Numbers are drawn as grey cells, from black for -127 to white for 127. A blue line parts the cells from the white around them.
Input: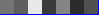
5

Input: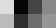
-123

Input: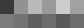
25

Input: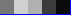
48

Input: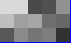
-54

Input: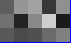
35

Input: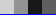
19

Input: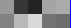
-92

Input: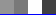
-6

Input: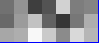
82
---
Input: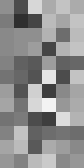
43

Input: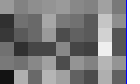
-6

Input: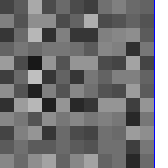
-28

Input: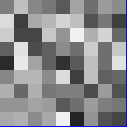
12

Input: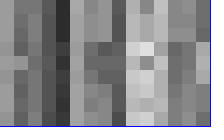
-17

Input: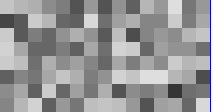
24

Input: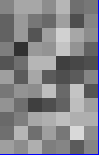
-8
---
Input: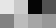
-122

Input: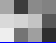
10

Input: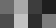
-66

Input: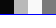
121

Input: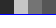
-11

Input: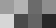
-20

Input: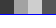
78

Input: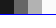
50
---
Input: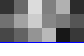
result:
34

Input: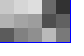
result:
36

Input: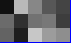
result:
-79

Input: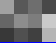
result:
13

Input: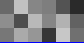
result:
-50

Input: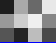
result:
77

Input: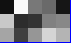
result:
-83

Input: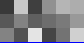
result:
3

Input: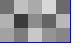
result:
-68

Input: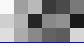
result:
50
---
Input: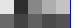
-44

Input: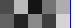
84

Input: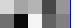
0

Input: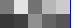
-41

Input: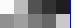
73

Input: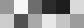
28

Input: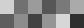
-80
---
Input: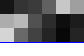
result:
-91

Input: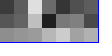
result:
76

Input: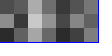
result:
-84

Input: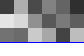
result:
39

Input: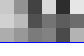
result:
2

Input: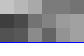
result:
-26

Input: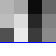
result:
106

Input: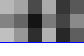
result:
49
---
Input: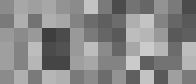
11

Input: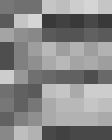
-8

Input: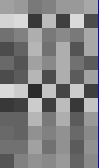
33

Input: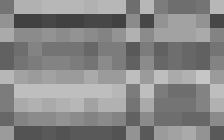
-11

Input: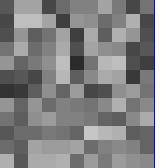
-40

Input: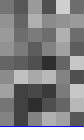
-10

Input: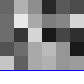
-24
